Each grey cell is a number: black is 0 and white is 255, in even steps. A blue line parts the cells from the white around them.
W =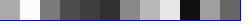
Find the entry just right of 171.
251
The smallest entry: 16
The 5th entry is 62

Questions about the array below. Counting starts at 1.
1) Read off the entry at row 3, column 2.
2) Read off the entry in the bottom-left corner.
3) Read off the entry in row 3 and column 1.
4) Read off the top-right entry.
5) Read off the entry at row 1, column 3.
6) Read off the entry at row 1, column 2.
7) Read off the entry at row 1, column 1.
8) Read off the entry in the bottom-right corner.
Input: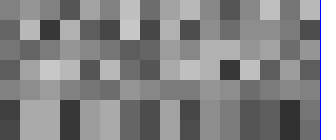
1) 101
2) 71
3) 117
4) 184
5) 129
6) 149
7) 129
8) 109

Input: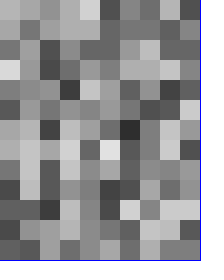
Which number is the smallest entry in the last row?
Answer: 88
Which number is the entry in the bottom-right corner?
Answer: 126
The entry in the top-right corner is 80
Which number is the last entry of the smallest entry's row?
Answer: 153
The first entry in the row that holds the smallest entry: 167
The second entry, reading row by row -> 167
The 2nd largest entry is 217
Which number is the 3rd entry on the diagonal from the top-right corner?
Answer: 189
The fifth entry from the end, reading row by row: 167
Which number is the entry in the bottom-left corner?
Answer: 96
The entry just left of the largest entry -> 102
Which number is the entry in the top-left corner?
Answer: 181
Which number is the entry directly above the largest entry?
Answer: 110
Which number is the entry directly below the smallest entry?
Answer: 88
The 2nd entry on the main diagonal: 118
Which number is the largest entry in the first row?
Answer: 209
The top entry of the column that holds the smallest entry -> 133
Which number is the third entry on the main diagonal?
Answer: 80
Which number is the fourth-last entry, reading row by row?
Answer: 110
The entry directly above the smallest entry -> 118
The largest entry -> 225

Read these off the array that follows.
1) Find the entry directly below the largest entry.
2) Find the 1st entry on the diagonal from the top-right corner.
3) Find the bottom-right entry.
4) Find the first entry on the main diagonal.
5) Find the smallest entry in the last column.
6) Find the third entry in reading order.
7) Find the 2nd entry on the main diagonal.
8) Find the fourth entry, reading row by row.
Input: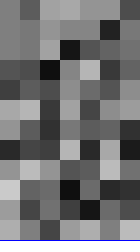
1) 156
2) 77
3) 187
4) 127
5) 27
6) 162
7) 120
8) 168

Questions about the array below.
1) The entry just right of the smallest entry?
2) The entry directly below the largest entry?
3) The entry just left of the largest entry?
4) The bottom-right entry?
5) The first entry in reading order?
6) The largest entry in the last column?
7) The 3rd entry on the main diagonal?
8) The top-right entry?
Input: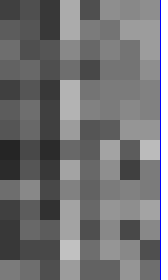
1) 72
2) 156
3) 72
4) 110
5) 64
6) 187
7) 85
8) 142
